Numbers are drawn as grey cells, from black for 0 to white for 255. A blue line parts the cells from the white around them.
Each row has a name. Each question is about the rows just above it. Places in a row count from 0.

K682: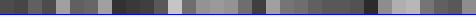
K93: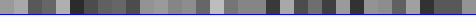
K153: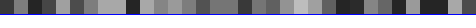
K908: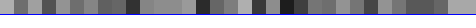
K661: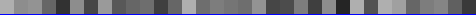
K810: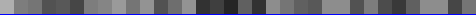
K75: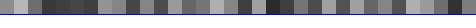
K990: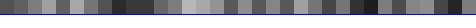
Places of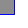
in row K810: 19 23 24 30 31
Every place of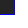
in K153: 2 9 24 28 30 31

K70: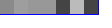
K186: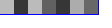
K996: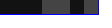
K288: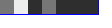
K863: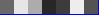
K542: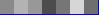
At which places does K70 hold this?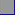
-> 2 3
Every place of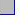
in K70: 5
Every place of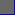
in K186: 6
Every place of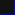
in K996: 0 1 2 5
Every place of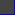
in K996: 3 4 6
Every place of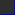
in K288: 2 4 5 6
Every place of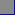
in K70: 0

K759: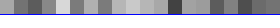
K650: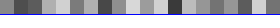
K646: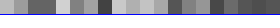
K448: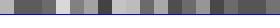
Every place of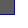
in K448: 1 2
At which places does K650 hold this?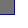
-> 15 19

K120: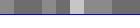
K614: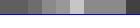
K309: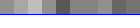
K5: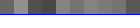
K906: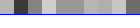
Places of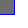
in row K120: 1 2 4 8 9
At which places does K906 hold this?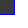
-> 1
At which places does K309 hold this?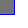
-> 9
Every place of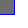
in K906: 9
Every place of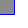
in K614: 3 6 7 8
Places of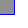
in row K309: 0 3 7

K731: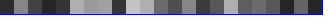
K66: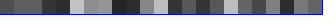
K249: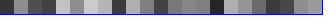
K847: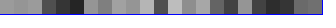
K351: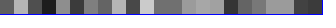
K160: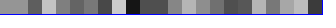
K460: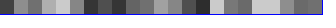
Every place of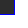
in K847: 19
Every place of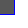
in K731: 15 19
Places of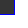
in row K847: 4 20
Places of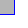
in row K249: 7
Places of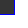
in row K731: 4 8
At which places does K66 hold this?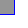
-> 7

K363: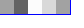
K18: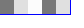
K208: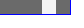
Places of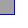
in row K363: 0 4
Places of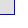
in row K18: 1 4
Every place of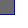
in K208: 0 1 2 4

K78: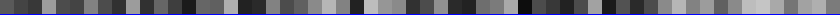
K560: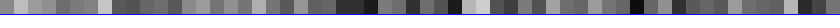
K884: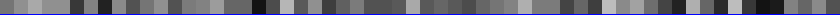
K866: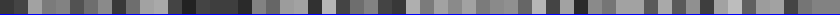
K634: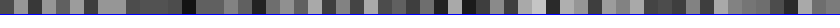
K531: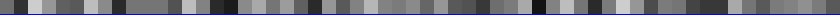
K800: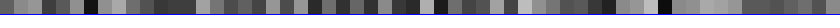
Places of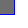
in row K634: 19 30 54 58
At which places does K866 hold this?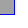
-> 2 10 21 31 33 40 44 45 51 55
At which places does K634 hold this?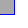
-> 22 26 32 37 45 51 57

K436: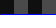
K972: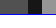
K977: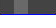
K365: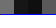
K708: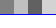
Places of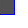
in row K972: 0 1
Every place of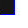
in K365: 1
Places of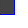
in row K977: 0 2 3
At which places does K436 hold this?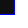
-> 0 2
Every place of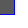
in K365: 3

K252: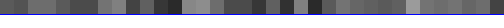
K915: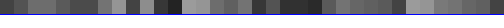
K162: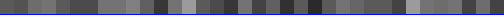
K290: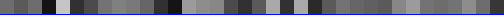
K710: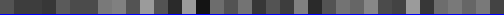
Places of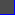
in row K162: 5 6 15
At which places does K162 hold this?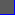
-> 0 4 14 21 23 26 27
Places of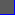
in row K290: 1 18 23 27
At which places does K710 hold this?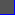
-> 0 9 11 16 19 23
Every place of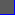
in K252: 0 4 23 27

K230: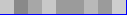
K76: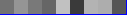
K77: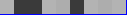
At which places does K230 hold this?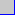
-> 0 3
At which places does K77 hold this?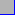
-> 0 3 6 8
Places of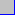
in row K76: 4

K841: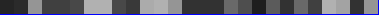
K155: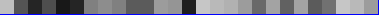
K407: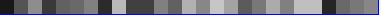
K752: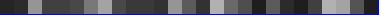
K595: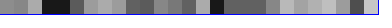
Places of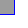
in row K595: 6 8 24
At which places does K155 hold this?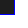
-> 13
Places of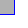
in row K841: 6 7 11 23
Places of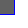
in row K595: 9 13 16 17 18
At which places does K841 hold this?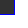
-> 13 14 15 20 25

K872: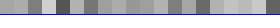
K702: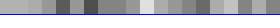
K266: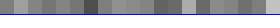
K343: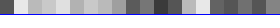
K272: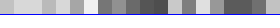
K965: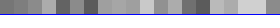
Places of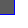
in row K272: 16 17
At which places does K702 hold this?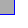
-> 2 11 15 18
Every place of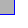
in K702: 0 1
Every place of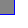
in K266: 2 4 10 16
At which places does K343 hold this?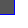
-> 0 12 16 18
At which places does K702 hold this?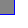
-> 7 8 13 17 19
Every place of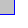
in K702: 16

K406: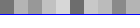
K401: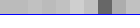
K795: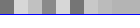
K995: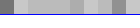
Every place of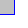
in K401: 2 4 6 9
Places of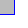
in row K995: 2 3 4 7
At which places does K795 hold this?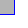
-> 8 9
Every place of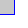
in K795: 6
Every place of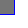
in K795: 0 5

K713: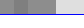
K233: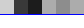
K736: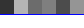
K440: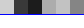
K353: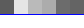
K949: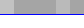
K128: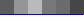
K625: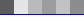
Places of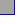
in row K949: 1 2 3 5
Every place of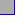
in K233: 3 5
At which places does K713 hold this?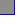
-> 0 2 3

